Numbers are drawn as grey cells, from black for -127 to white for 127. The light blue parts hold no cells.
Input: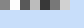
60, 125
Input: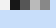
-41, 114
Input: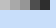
22, 63
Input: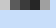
-68, 72
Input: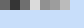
91, 91
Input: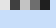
67, 100
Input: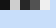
-88, 111
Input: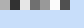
-15, 123
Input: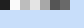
100, 122
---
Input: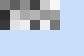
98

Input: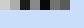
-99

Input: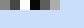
-56

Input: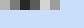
-3

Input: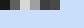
-32

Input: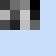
-105

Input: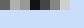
25

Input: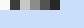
-67

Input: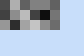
-82
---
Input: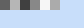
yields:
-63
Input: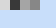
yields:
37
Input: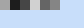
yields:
-57
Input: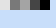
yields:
36
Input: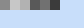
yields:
50
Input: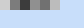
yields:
-67
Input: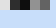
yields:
-113
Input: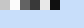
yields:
-28
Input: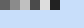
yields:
64
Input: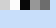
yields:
-119
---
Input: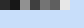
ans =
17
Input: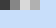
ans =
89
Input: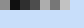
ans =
-80
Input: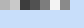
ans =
-66
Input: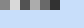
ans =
-44
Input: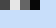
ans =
-26
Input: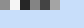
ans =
-89
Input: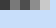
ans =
-49
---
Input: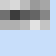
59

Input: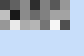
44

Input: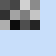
-49

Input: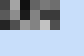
25

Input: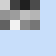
9

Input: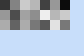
44
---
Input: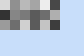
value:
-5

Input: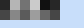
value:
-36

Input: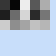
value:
86

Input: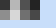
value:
-15

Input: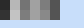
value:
-2

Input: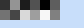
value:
89

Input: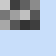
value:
64

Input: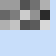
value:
76

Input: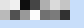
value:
25
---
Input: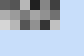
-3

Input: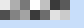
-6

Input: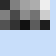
12

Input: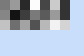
-66

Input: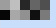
-88

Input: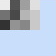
53

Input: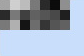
-63

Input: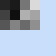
48
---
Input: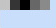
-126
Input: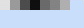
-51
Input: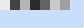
53
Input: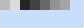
-90
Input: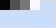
-7
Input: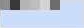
53
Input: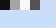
119
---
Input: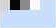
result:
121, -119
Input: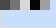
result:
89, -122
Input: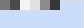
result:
116, -73
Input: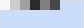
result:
119, -85
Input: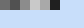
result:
73, -95
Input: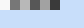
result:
120, -69
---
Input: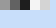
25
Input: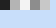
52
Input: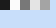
36
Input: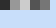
-9
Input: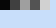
-44
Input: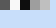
30
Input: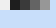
-27
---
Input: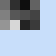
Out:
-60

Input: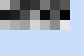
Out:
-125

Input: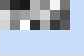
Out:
-48

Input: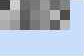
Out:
-50

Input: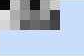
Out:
-67

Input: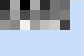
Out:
-2
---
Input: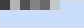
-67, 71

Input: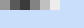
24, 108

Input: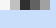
118, 33

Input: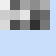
111, -8

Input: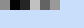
13, 25

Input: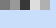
-5, 48

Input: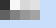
-79, 35

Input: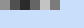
17, -4

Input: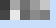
-69, -1

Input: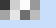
-72, 60
